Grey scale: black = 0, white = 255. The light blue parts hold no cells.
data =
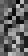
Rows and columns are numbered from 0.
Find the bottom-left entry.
100
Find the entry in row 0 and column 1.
84
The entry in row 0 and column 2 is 69
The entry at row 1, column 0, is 84
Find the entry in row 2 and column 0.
100
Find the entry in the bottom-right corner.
69
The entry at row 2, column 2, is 170
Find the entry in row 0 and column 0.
112
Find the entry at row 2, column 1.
127
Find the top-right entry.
53

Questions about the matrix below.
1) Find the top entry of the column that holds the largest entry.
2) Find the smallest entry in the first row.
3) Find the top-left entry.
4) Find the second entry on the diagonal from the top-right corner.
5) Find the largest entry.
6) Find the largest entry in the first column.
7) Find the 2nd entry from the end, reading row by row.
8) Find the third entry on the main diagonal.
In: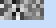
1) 68
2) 23
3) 53
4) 92
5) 244
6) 228
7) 139
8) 170

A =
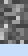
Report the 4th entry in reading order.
67
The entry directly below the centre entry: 82
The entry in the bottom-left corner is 67
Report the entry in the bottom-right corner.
67
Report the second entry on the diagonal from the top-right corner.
144
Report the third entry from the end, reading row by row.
67
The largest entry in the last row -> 185
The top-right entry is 82
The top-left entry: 82
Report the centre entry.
159
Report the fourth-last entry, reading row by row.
113
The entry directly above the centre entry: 67
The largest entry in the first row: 198
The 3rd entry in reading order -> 129
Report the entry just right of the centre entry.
159
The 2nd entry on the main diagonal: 97
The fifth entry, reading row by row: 67
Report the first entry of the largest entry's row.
97
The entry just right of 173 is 113
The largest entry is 213

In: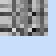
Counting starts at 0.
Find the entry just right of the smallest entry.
67
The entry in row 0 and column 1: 203
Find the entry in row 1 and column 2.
165
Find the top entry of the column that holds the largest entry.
95
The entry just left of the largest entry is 52
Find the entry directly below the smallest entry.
135
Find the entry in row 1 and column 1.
149
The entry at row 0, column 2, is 191
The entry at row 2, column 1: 203
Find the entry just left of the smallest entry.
203
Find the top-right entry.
177
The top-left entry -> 203
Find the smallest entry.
10
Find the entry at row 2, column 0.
203
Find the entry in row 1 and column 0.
135
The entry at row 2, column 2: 191
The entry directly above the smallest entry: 203
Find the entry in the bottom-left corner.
203
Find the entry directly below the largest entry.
108
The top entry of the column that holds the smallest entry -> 191
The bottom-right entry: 177

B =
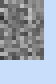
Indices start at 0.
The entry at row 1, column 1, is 90
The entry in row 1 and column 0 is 90
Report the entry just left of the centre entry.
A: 119
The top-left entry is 90
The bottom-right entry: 103
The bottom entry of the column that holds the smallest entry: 61
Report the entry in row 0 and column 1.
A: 176
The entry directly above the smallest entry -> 90
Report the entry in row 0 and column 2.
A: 133
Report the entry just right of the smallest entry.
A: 147
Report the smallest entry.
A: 46
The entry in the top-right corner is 133
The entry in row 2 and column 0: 191
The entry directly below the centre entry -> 90

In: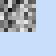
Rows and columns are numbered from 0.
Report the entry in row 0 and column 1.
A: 44
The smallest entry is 14
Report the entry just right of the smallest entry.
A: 87
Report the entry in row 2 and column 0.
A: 74
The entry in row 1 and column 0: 113
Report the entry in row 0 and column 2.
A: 218
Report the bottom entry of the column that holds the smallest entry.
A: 188
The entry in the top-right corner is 100
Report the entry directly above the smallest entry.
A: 218
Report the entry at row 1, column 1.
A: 142
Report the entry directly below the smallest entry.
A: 129
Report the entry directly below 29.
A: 113
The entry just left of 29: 113
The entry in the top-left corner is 129
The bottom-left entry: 172

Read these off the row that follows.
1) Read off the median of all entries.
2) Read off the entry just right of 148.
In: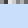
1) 148
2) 65
